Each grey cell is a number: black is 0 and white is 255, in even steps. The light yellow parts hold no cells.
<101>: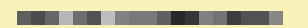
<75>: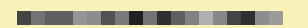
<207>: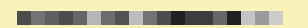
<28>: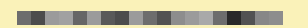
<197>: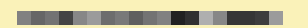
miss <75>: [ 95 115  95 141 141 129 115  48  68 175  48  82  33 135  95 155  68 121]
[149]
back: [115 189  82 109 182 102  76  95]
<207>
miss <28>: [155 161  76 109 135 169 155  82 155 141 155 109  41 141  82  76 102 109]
[89]
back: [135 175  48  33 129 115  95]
<197>
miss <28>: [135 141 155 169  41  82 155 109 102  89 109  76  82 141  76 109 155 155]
[161]

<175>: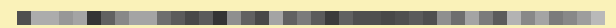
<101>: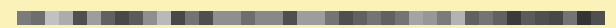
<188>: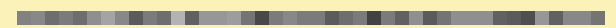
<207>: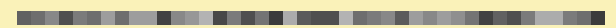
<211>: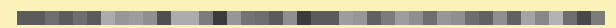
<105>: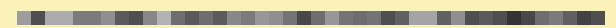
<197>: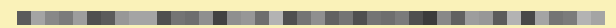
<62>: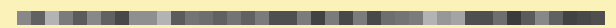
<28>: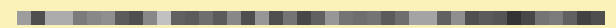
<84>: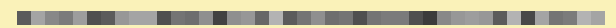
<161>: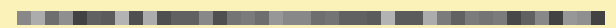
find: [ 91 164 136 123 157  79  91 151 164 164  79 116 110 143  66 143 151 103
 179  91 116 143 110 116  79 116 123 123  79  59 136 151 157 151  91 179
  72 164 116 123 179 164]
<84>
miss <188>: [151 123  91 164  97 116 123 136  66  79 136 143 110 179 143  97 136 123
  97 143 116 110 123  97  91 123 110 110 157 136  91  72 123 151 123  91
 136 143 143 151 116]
[130]
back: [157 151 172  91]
<211>
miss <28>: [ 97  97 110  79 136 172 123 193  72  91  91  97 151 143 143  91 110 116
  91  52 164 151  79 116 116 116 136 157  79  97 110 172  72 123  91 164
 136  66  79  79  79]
[85]
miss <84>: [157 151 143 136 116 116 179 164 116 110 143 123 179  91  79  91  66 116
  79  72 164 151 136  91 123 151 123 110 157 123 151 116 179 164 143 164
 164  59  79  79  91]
[103]

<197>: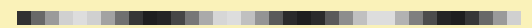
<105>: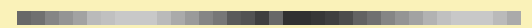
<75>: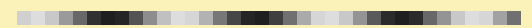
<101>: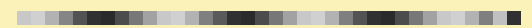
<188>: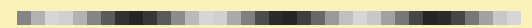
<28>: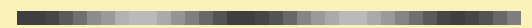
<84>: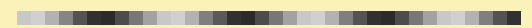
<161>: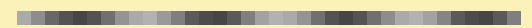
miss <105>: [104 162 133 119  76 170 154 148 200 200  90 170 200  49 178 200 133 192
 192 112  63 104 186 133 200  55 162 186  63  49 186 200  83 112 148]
[98]
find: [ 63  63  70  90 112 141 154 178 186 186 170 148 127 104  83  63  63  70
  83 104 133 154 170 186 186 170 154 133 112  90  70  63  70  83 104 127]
<28>

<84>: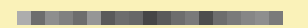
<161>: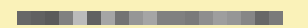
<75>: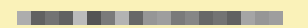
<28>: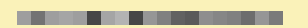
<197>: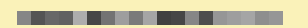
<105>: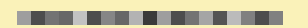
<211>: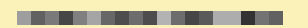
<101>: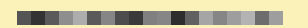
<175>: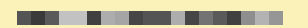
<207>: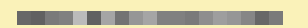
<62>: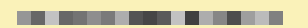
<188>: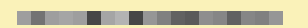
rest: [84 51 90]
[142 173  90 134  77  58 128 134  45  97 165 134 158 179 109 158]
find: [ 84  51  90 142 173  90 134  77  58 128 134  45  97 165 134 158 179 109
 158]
<101>
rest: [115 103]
[194  77 134 103 179  58 158  77 115 165  84 187 128  77 128]

